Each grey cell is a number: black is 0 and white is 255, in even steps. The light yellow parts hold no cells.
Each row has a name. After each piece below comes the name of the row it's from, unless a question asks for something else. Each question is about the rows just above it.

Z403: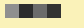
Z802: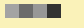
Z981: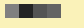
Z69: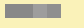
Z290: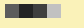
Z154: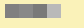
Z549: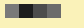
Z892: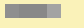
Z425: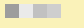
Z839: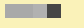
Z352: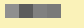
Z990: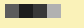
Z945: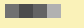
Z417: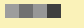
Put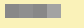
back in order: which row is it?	Z892
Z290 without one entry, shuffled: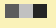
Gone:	[63]
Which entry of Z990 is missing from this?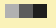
[56]

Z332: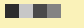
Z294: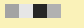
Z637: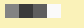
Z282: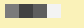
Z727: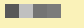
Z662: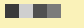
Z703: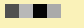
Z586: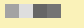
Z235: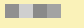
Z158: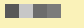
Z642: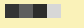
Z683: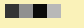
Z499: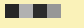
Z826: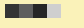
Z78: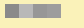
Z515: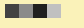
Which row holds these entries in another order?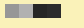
Z499
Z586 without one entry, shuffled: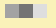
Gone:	[102]
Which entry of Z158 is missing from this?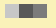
[108]

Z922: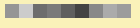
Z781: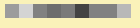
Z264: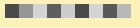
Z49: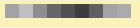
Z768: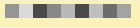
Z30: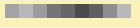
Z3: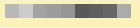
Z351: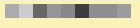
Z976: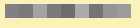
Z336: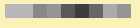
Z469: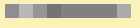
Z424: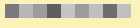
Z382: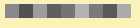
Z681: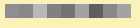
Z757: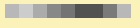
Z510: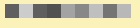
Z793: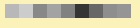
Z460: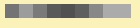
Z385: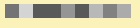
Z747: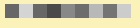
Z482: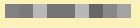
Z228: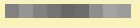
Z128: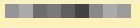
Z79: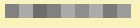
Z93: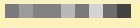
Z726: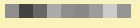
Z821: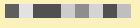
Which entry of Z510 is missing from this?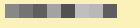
[204]
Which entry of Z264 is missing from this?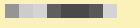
[184]
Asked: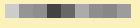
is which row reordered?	Z726
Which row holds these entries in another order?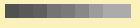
Z460
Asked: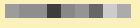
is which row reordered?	Z351
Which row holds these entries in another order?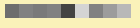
Z781
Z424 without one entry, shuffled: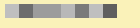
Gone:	[197]

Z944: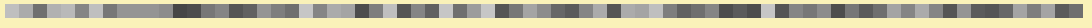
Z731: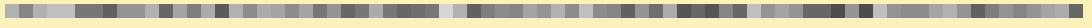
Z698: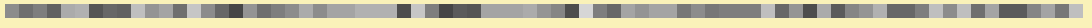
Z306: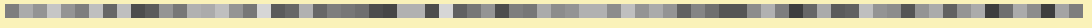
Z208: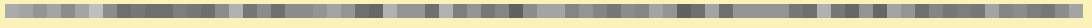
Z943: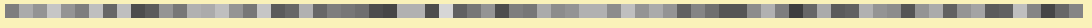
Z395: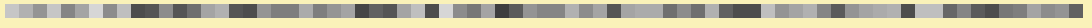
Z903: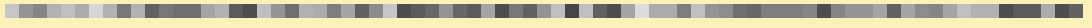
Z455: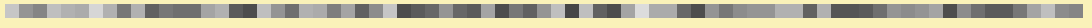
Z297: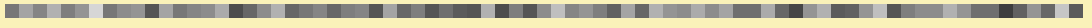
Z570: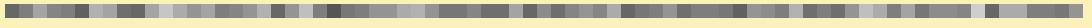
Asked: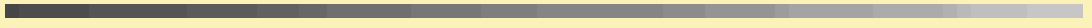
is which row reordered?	Z944
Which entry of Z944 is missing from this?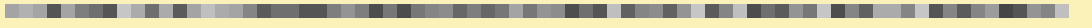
[185]
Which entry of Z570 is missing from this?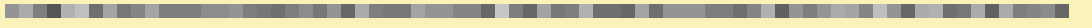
[206]
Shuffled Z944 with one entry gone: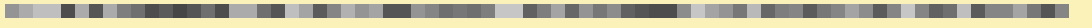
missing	[156]

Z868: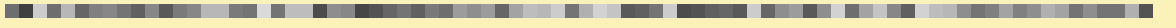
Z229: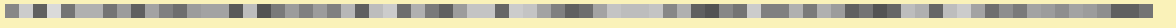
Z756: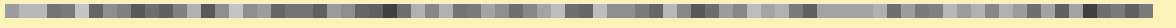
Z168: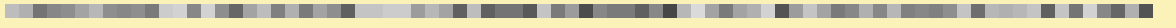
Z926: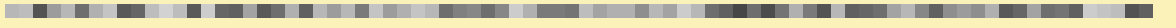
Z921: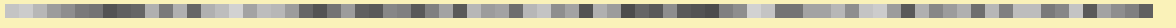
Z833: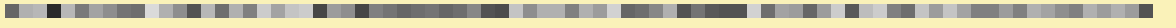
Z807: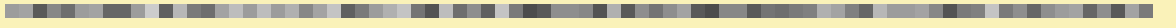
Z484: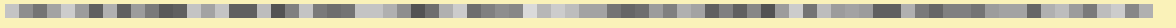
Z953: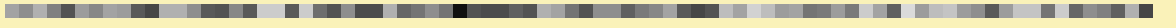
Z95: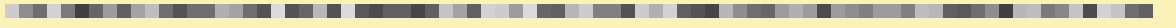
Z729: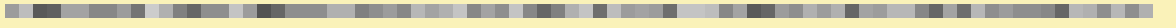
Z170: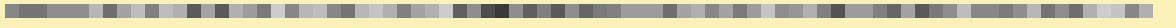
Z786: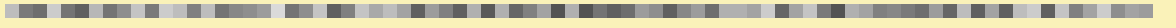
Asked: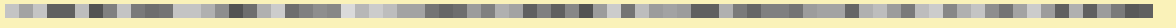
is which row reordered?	Z484
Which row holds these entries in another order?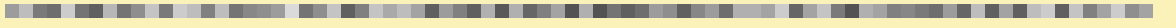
Z786
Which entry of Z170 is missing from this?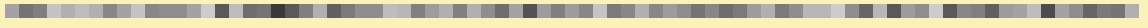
[150]
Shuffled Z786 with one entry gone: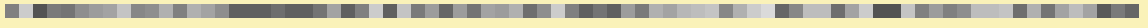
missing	[169]
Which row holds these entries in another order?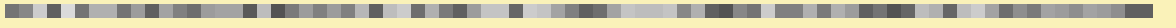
Z229

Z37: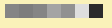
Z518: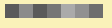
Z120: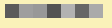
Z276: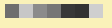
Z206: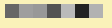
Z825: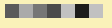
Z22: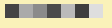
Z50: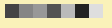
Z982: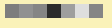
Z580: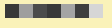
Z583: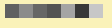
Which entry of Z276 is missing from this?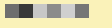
[50]
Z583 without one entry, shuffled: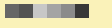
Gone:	[96]
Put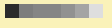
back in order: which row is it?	Z37

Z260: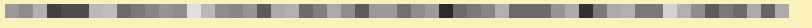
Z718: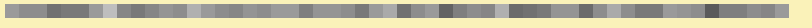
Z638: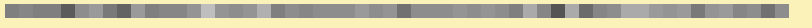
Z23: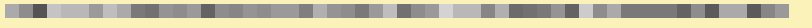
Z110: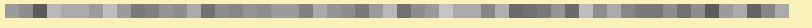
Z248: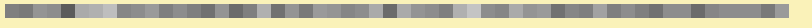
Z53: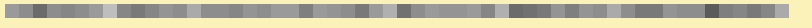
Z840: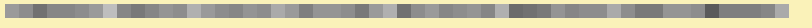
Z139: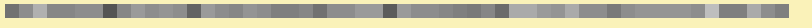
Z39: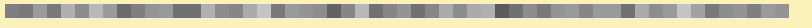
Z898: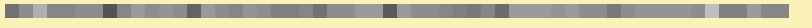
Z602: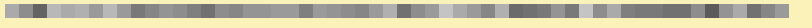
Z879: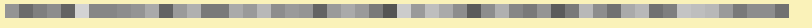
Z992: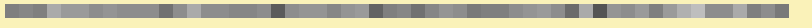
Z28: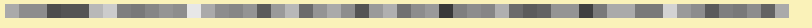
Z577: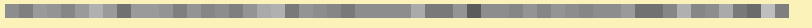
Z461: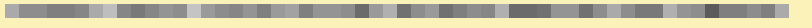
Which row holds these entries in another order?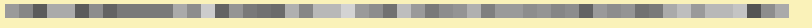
Z23
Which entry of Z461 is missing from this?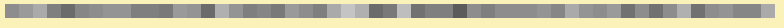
[162]
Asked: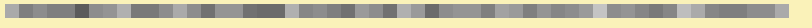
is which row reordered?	Z461
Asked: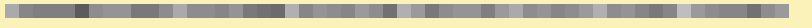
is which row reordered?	Z840
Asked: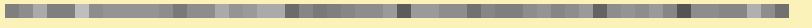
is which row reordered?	Z139
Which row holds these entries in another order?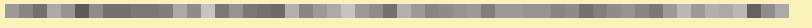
Z602
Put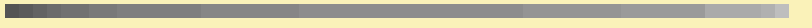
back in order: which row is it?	Z139

